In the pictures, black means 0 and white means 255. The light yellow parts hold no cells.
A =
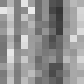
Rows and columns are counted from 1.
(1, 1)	132
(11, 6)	147
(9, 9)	108
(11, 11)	168
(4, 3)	126
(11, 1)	123
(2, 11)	165
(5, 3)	132
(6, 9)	106
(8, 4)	154
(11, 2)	178
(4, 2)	188
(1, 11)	184
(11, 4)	164
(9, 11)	165
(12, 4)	186
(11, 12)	165
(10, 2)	189
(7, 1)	117
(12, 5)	157
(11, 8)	74
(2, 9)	53
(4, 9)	65
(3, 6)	108
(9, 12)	213
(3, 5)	160
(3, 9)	59
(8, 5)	160
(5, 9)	61
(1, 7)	142
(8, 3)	143
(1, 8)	83
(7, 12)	173
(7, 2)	184
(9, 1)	125

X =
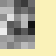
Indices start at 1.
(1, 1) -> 139
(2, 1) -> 189
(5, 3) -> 55
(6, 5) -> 133
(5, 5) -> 42
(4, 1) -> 208
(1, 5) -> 107
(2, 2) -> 187
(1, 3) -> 79
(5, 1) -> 236

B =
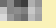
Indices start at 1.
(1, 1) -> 110
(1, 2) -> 137
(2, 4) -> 128
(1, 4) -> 60
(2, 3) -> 141
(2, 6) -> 168

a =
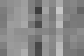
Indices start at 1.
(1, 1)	137
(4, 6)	77
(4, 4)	168
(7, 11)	133
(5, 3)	143
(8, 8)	130
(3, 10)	134
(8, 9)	190
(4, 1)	124
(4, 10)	116
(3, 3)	154
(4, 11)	123
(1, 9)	169
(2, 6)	61
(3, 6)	109
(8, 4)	174
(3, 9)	171
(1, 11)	134
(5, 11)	131
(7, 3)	152
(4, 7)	149
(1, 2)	144
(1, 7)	151
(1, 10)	129
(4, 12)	121
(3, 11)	121
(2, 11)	129
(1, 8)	138
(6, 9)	164
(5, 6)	130

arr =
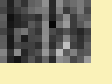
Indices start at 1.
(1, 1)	81
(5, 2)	35
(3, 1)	96
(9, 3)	20
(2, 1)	68
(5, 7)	139
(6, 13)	77
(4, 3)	37
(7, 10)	192
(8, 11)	128
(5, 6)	54
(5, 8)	75
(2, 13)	72
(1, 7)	144
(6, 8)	56
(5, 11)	55
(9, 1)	111
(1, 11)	109
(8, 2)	50
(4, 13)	117
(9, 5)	84
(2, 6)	118
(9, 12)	92
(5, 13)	63
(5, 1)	67
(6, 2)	25
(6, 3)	92
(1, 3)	79
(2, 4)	77
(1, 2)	33
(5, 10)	83
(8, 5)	66

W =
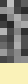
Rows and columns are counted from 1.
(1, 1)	61
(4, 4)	169
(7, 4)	79
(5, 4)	47
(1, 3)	63
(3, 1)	41
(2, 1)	150
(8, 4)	53
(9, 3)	138
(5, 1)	180
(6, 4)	79
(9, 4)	141

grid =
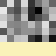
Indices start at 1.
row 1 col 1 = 100
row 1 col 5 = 52
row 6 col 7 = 149
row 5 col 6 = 127
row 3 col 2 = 158
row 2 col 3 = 77
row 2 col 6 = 3
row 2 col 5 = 41
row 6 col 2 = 125
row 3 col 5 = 38
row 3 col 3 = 103
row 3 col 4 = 193
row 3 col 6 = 74
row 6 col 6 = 23

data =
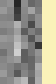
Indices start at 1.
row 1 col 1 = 138
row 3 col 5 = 115
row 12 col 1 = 132
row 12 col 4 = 185
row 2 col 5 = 163
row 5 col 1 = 125
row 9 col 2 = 145
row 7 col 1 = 139
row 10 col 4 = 124
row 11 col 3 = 89
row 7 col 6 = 54
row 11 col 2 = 129
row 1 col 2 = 147
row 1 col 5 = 104
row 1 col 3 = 37
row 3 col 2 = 129
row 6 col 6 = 136
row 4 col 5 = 75
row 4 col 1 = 141
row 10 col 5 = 103
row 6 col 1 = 152
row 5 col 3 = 158

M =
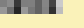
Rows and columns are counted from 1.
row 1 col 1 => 127
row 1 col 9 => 203
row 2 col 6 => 98
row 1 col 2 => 140
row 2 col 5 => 119
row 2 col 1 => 151

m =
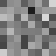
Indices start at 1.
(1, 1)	86
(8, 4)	160
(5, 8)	70
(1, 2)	141
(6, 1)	78
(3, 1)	188
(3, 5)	108
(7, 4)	68
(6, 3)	152
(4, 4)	102
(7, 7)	87
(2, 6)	138
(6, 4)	68
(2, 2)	164
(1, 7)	112
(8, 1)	204
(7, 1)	70
